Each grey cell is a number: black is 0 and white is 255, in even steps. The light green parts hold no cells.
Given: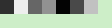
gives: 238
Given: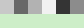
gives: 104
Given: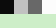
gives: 193
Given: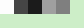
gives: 69
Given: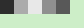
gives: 171
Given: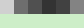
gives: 110
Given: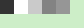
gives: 255
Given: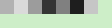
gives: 218
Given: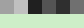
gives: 192
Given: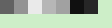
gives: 147
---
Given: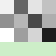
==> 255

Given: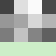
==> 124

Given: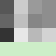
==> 51

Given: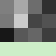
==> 23

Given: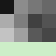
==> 195

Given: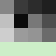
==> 206

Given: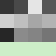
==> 38

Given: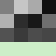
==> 82
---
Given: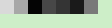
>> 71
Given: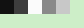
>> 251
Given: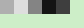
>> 132
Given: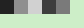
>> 209
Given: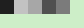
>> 167
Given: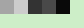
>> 51
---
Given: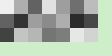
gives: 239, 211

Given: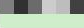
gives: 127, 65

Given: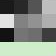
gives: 26, 61

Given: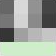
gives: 103, 197

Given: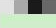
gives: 226, 104

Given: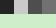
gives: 36, 113
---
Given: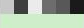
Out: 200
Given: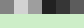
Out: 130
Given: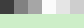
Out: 61
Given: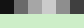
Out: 18
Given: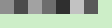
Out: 142
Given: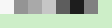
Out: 247
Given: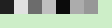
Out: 32
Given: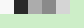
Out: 248
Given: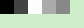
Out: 2
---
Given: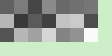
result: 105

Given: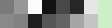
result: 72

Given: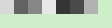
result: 53

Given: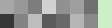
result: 145

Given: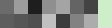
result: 164

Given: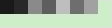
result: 190
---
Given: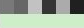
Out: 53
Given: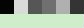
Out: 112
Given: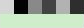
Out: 67
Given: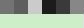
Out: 28
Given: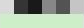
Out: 135
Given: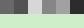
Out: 134
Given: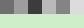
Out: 185
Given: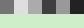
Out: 63
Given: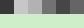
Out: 114
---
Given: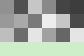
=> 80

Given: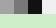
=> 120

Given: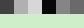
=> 176

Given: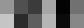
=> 80

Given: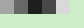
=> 104

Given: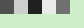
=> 206

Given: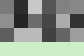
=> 44
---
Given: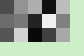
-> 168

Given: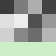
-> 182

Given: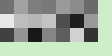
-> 51

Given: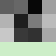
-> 167

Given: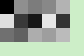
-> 187

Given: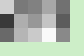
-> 137

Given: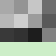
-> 129
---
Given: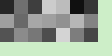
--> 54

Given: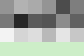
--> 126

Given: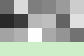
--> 205

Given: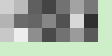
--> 120

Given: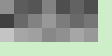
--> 78

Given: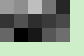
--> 38
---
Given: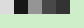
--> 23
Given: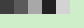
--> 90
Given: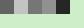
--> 195
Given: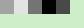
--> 227
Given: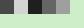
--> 211
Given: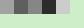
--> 95
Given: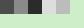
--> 138
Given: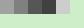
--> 128
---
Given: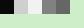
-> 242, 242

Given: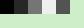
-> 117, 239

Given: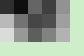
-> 70, 219

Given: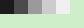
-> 154, 240

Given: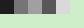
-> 160, 217

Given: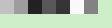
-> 88, 249

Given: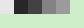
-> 66, 231
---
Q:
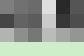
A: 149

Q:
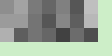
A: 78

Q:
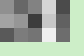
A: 109

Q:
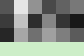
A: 91

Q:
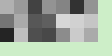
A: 170

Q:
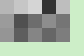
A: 125
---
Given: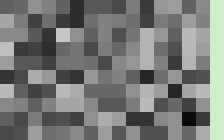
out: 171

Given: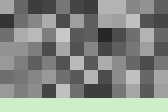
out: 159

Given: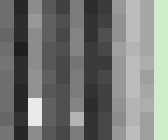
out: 159

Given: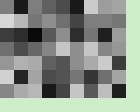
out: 31

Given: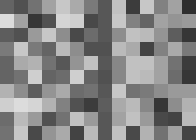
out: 67

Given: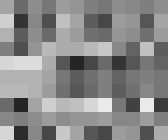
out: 172

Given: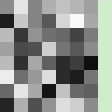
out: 140
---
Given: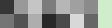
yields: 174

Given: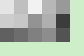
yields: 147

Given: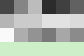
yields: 203

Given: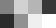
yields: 239

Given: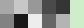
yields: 237

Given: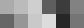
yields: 201
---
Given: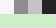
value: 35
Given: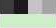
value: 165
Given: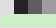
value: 157
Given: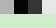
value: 231
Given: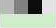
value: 227
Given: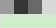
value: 216
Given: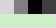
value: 62
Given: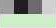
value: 208
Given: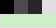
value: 223
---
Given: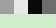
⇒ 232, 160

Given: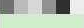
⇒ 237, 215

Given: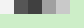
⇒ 243, 201

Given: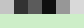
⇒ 217, 196

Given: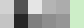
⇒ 229, 210

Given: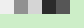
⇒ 239, 213

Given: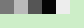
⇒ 237, 186
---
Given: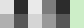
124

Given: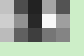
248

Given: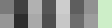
94

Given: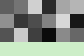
216

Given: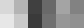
164

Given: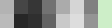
213

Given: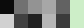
167
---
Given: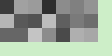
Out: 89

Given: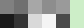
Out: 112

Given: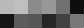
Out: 191

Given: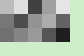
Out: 78

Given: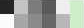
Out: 195

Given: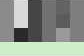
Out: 217

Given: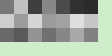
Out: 155

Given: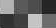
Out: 90
